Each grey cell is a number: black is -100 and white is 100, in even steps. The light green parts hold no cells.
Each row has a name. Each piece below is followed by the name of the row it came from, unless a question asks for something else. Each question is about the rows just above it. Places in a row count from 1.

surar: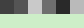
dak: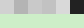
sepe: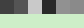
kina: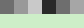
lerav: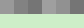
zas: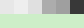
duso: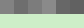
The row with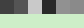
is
sepe
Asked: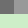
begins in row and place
kina, 1
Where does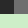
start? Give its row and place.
kina, 4
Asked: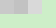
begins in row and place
dak, 3
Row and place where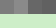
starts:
duso, 3
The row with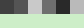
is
surar

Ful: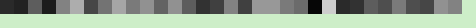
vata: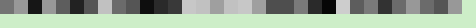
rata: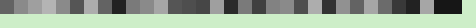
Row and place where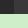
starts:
vata, 12
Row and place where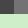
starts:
Ful, 7
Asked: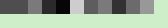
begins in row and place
vata, 20
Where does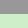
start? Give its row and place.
Ful, 19
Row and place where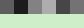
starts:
Ful, 3
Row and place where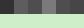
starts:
Ful, 26

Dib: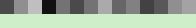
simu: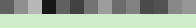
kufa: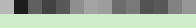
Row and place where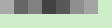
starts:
Dib, 8
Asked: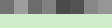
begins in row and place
simu, 7
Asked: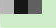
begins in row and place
simu, 3
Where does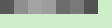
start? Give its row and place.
kufa, 5
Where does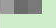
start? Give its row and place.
kufa, 8

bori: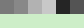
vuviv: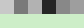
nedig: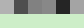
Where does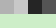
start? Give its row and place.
bori, 3
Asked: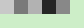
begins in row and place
vuviv, 1
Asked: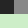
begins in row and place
vuviv, 4
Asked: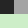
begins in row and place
nedig, 5

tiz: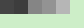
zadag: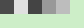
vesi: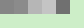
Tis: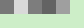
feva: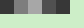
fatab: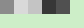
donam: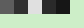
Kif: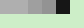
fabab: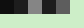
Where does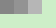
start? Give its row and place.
tiz, 3
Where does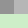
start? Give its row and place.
tiz, 4
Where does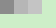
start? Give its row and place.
vesi, 2
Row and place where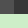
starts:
feva, 4

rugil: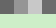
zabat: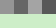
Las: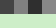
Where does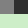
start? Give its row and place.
Las, 2
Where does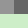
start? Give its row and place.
zabat, 1
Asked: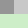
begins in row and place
rugil, 2

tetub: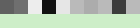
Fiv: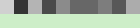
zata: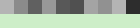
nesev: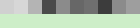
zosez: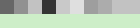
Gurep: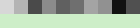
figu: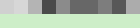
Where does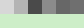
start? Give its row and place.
nesev, 2
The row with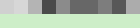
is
figu
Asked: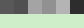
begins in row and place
zata, 5
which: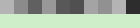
zata
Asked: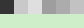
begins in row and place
zosez, 4
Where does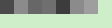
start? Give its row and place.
nesev, 4
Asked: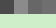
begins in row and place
nesev, 4

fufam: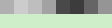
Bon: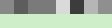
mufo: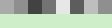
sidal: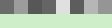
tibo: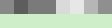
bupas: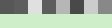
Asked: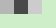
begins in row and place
bupas, 5
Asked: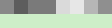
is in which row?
tibo
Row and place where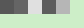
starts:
sidal, 3
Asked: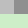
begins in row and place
mufo, 7
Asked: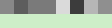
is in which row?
Bon
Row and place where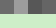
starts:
sidal, 1

